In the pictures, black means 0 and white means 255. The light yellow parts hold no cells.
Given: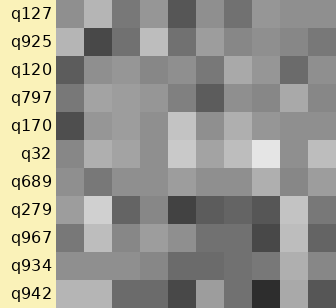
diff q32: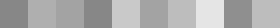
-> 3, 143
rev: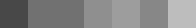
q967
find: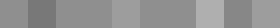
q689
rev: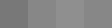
q925
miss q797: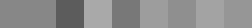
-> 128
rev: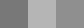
q127

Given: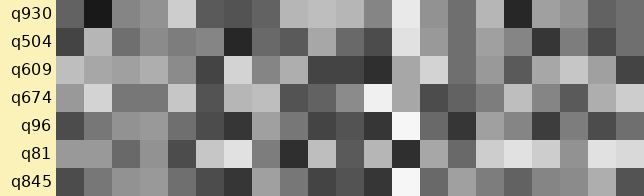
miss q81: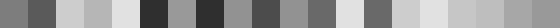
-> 217
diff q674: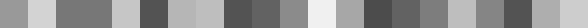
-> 18, 90
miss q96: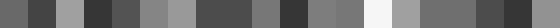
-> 61

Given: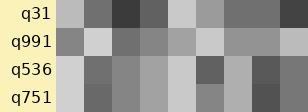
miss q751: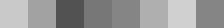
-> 105
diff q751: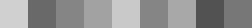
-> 6, 175
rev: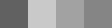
q536
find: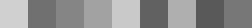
q536
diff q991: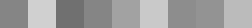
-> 6, 147
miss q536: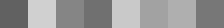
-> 89
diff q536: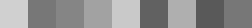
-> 1, 112

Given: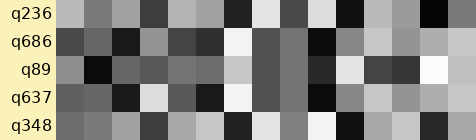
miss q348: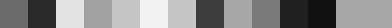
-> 129
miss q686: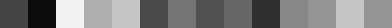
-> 25
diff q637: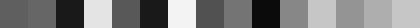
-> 3, 220
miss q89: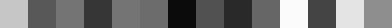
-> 192
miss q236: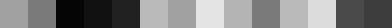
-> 154

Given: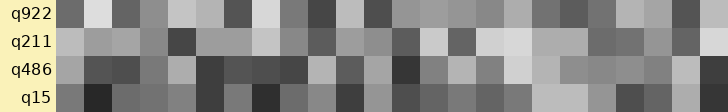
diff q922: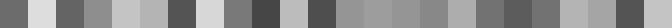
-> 23, 188
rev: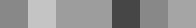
q211
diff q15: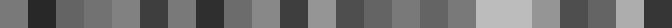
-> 2, 108
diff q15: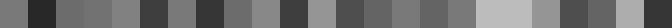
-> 7, 47
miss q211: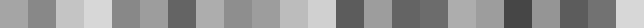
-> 202

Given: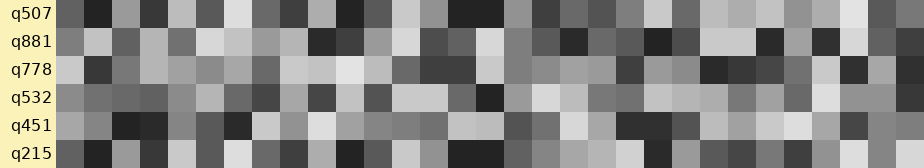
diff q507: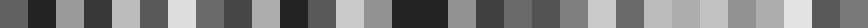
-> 8, 63
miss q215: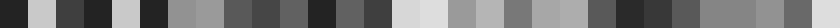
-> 209

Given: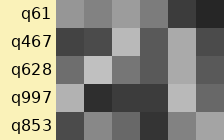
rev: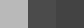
q467
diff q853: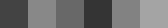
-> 0, 75
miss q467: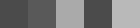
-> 67
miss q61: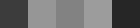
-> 124
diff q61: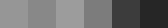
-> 1, 130
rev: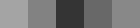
q853
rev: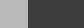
q997

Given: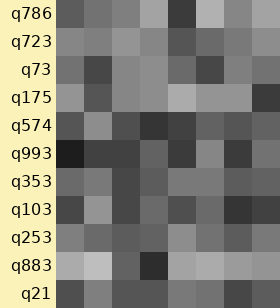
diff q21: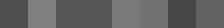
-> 7, 92
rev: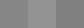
q723
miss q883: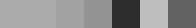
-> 155
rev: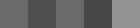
q103

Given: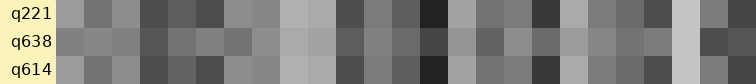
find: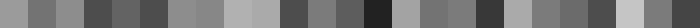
q614
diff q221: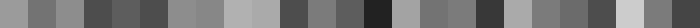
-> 22, 197
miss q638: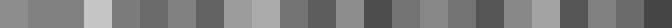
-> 149
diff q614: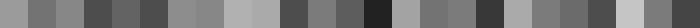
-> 2, 141
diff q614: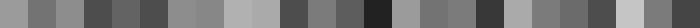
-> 14, 163
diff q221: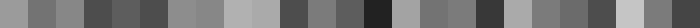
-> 2, 141

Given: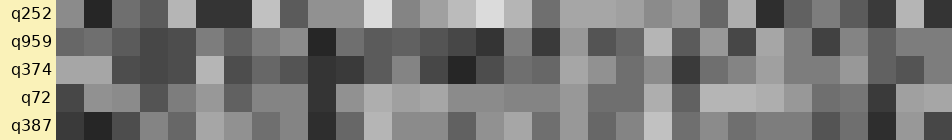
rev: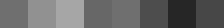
q374
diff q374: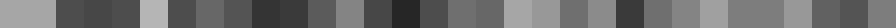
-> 19, 145
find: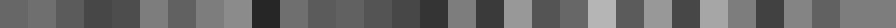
q959
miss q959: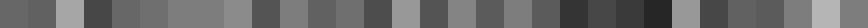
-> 65
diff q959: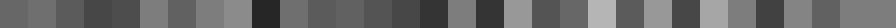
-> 17, 58
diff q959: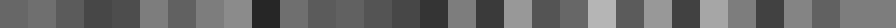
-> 24, 71
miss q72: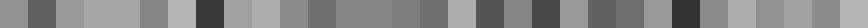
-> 118

